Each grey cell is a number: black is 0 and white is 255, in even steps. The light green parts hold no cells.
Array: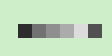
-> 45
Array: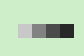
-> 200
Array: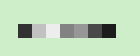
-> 50
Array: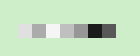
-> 224
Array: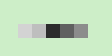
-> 211
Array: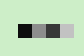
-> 13
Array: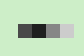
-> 73
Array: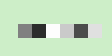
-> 128
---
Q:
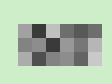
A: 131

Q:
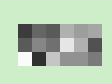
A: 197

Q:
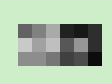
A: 118

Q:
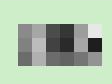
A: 108

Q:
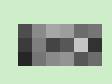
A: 138

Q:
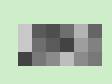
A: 139

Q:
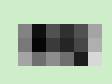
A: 141

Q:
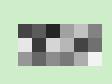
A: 140
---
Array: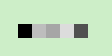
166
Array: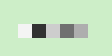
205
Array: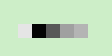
88
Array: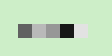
151
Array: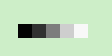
125
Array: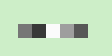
251
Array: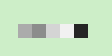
212
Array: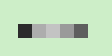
195
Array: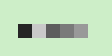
93
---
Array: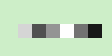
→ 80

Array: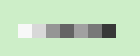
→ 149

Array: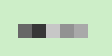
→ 103

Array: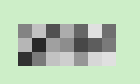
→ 194

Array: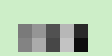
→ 131

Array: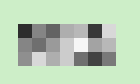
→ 174

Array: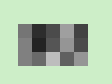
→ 128

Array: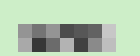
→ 107

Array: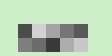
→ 126

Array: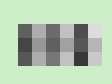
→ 173
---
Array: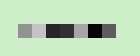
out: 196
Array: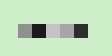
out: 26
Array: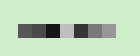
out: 74
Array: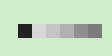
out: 215
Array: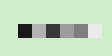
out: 179
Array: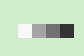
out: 164
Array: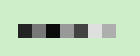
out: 120
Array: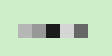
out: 152
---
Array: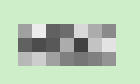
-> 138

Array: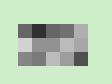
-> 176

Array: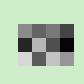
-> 68

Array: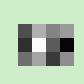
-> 154

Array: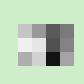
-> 122

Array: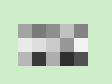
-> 132
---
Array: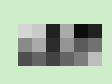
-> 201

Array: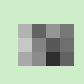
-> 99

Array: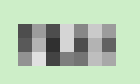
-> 156

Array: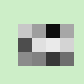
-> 158

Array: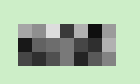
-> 143

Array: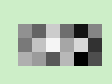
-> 99
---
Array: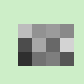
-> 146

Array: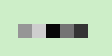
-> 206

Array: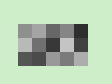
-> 164

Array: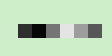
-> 7

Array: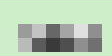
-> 195

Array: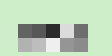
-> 87

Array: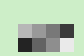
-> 153

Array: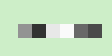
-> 50

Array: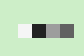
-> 34

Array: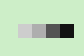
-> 174
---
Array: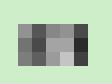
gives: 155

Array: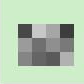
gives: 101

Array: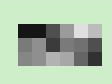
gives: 167

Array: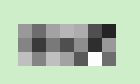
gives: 88

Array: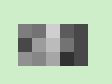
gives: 166

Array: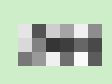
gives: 111
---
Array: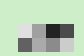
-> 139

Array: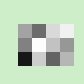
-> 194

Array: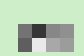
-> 168

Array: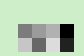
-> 220

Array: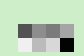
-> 216

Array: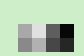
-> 71
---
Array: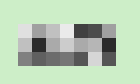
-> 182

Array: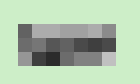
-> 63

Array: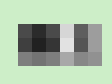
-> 85

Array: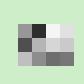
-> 214

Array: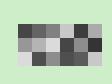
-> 141

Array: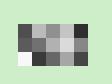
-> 218

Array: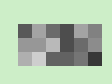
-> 107

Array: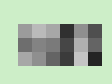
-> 176

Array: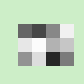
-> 178

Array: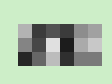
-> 170
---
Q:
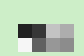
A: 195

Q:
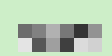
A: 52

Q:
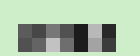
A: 184

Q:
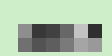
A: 195

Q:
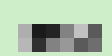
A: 193

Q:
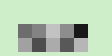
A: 141
